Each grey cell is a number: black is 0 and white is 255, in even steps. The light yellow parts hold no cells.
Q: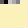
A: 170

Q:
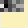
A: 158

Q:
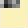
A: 167

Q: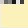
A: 23

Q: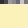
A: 137

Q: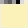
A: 157
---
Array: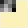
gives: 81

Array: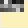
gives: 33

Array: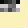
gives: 8

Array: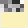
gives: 249

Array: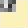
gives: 77

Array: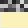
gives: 86

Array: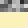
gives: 100

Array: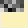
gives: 78

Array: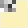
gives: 80

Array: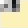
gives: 164
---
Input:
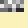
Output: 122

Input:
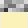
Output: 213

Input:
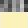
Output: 199

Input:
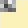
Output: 137

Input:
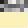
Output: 139

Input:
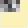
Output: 223
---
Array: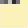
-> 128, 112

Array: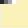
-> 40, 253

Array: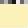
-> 121, 195

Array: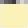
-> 138, 185

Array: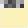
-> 195, 56

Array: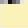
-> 160, 229
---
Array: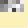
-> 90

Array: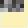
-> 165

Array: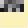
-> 102

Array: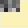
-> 88

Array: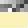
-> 205

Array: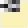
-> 208

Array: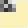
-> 59

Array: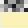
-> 49

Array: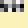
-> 220

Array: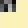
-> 130
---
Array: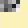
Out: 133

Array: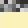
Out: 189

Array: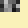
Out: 83

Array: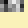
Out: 89

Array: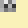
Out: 166

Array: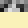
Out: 149
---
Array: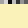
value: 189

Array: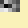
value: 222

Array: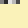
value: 184

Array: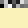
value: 221

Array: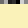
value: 176

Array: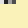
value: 161

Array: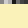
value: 175

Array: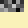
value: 184

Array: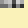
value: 197

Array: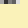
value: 169
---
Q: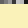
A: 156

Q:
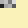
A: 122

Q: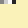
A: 250

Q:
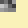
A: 60

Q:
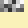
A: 179

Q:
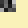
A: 14

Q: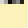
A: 7

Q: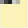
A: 36

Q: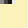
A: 24
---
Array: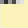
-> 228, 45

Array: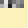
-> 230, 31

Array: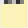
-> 233, 48

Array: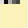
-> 222, 13

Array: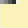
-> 242, 47

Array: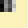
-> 219, 5

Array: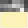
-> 238, 65

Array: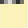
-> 216, 46
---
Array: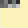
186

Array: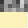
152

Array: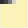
121

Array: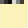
18

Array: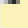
101

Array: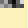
156

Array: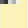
216

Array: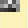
41

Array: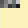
57

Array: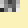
191
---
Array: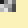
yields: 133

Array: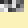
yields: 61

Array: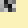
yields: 45

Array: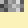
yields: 155

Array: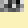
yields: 93

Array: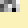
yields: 193

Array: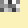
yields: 172
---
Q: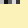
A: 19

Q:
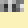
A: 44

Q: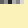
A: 35

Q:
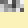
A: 62

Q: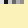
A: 24

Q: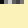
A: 11
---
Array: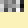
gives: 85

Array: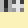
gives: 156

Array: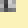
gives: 82

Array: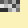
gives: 157

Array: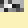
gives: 133

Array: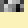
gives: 112

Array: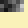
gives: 87
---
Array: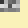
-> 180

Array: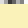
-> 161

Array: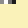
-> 254

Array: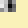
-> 193

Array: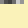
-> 79

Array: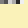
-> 83

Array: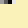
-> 90

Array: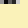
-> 8
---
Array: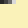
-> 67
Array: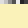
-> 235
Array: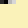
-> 4
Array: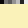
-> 189
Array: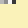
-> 141
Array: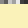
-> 232
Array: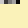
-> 122
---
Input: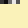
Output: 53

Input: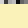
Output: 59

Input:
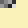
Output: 48

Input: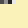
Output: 76

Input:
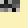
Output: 21

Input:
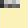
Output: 71

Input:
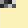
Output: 41
